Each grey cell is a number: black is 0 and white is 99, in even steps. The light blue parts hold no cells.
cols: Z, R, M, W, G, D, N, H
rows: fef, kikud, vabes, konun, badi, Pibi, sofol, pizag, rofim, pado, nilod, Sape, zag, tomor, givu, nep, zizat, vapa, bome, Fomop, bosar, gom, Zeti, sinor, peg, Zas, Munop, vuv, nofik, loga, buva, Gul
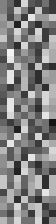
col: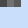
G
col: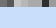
H
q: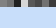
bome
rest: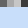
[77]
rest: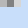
[44 44 83 18 55]
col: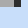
H
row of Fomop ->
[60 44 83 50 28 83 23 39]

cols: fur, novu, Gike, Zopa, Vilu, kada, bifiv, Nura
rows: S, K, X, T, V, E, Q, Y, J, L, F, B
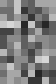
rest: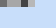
[15 32 26]
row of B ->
[54 65 54 60 21 21 71 32]
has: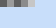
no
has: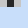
yes

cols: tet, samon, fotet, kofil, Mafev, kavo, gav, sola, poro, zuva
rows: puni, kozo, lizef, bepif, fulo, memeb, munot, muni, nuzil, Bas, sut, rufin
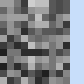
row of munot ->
[23 34 17 23 74 52 62 46 57 17]
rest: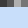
[17 29 57 52 46]
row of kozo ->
[40 57 40 29 57 62 62 34 29 34]
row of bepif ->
[40 57 40 29 57 68 68 40 52 23]
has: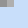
yes
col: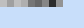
kavo
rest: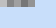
[17]

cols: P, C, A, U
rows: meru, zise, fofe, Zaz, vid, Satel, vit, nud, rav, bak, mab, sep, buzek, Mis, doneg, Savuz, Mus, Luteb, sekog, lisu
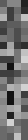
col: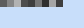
P
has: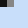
no

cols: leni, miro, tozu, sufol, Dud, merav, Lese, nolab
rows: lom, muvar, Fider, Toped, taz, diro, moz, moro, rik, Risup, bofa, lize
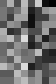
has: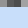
no
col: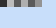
miro
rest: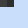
[18]
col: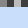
merav
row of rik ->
[46 35 68 46 46 24 18 18]
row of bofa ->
[35 35 73 57 35 57 30 35]
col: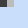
merav

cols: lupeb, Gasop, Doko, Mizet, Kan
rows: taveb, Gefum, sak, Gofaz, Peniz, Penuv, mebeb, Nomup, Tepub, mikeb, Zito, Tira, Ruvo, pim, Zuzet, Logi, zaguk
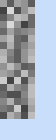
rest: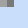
[52 57]
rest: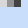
[41]
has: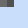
yes

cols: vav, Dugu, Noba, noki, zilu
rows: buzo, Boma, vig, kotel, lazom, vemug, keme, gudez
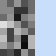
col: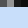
noki
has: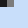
yes
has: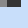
yes
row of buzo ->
[53 37 58 32 42]
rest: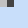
[53 10 70]
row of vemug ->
[75 26 53 10 70]
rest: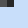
[58 32]

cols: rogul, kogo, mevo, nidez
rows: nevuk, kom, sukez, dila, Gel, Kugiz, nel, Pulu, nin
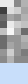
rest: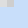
[64]
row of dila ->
[36 91 80 75]
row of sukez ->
[42 64 58 69]
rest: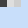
[64]
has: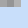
yes
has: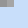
yes

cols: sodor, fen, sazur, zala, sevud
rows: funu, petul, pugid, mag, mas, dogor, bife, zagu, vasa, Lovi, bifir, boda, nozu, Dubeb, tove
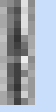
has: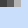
no
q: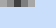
tove
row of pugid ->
[65 49 37 87 54]
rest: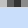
[65]
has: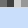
yes
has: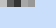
yes

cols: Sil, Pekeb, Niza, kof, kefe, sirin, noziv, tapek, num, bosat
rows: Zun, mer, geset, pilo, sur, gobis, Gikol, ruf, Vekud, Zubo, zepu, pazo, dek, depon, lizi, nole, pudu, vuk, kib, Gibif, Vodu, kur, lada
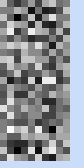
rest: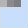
[76 26 43 37]
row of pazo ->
[65 11 31 21 81 11 92 92 21 37]

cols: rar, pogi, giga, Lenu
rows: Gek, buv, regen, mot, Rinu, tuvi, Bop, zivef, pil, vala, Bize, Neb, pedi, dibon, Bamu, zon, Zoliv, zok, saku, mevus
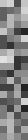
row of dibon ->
[66 42 66 25]
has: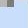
yes
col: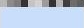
pogi
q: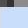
Bize

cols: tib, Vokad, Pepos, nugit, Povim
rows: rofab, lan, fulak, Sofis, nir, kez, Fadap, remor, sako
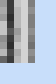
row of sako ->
[39 23 71 82 49]
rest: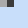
[71 82 55]
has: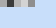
yes
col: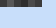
Vokad
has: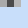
no

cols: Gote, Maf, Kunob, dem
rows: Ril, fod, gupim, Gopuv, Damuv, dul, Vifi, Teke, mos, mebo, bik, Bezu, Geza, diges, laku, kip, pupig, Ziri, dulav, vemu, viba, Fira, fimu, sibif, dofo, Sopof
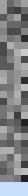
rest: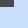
[51]
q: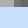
Fira
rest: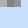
[18]
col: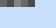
Maf
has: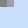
yes
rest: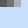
[73]

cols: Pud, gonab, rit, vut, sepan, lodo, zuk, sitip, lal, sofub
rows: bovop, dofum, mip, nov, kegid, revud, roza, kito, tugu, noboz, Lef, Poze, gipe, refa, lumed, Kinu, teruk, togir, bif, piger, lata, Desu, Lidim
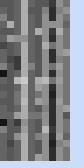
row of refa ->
[39 34 45 67 39 45 56 13 56 45]
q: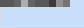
bovop
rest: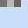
[61 56 18 61 45]
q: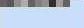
piger
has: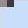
yes
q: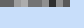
teruk

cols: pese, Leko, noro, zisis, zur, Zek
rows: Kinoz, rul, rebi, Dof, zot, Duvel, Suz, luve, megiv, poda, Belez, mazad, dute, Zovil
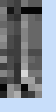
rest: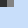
[40 35]
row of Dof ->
[40 35 29 57 40 40]

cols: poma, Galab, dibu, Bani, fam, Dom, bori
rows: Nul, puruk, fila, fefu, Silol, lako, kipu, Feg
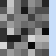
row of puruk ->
[36 71 46  9 46 30 30]
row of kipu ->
[83 25 56 56  4 61 56]
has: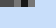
no
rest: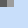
[4]
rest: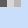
[71]

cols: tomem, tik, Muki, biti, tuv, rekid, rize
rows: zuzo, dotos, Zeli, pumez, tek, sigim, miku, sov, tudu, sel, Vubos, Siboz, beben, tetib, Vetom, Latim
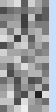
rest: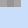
[48 53]
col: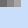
tik
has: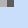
yes
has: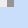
yes
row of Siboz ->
[42 58 30 64 30 36 64]

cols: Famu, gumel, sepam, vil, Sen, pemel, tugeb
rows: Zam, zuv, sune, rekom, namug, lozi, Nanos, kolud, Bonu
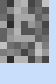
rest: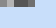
[33]
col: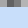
sepam
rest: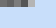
[48]
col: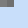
pemel
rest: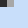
[33 59 48 27]
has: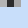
no

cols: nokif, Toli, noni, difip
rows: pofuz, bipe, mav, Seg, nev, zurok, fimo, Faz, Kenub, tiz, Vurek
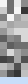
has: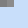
no
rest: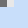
[54]
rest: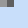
[43 43]
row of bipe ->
[79 43 95 21]
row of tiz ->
[74 64 31 69]
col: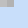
difip

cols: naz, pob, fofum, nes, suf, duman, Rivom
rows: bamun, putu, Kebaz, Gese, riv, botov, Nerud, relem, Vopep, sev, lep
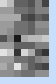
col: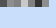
Rivom
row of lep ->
[55 55 50 44 44 55 55]
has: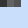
no
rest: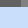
[50]

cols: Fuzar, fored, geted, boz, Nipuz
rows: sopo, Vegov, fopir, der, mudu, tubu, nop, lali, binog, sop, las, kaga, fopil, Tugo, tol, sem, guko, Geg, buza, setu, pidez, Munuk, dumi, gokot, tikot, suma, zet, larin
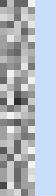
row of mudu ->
[68 73 78 40 62]
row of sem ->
[62 46 57 78 51]
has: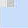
no

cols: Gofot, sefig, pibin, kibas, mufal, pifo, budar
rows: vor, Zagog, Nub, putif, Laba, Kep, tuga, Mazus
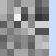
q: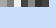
Nub
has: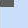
no
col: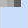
Gofot

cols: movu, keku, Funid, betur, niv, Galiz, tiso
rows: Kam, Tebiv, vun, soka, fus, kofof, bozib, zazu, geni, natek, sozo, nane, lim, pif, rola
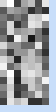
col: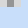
movu
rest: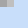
[30 89]
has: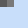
yes
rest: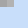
[47 19]

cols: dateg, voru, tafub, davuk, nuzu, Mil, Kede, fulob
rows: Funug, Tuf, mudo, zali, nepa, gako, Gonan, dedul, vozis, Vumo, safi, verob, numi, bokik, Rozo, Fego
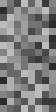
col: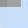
davuk
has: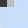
yes
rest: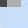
[73 34 51]
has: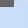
yes

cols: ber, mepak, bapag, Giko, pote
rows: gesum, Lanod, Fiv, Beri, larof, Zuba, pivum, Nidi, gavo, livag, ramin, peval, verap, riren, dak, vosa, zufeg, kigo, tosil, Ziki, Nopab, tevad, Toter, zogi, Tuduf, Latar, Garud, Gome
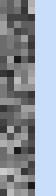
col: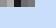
bapag
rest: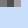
[57 57]
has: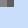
yes
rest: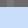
[47]
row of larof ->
[62 52 26 31 37]
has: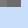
yes
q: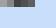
larof

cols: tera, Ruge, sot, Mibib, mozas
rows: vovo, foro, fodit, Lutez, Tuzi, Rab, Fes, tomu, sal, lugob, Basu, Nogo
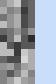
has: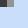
no
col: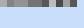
Ruge
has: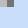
no
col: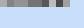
Ruge
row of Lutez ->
[73 57 67 29 40]
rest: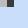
[78 67]
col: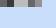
tera

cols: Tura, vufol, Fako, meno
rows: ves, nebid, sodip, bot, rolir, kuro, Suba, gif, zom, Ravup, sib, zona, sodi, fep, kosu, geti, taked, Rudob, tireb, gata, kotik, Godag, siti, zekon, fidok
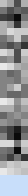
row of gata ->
[51 25  4 45]
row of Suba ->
[40 30 40 20]
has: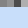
yes
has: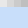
yes
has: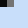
yes

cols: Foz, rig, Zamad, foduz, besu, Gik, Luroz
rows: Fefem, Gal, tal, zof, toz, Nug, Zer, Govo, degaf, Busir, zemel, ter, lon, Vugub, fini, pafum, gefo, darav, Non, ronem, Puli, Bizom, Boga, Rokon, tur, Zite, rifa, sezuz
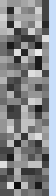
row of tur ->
[42 20 70 20 20 26 53]
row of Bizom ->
[26 26 64 42 42 32 48]
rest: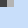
[58 26 58]
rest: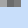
[42 32]

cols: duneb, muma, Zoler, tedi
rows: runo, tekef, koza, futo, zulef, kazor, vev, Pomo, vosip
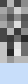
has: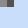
yes
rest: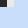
[42]
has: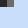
no
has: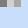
yes
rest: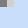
[65]
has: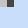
yes
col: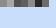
tedi

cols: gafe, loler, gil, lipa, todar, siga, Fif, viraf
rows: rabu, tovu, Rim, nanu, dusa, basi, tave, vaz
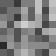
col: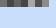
Fif
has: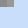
no

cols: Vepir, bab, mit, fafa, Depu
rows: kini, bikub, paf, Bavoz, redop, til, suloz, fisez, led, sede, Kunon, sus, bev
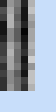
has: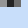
no
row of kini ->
[14 58 47 14 69]
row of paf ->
[25 69 36  8 64]
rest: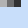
[64]

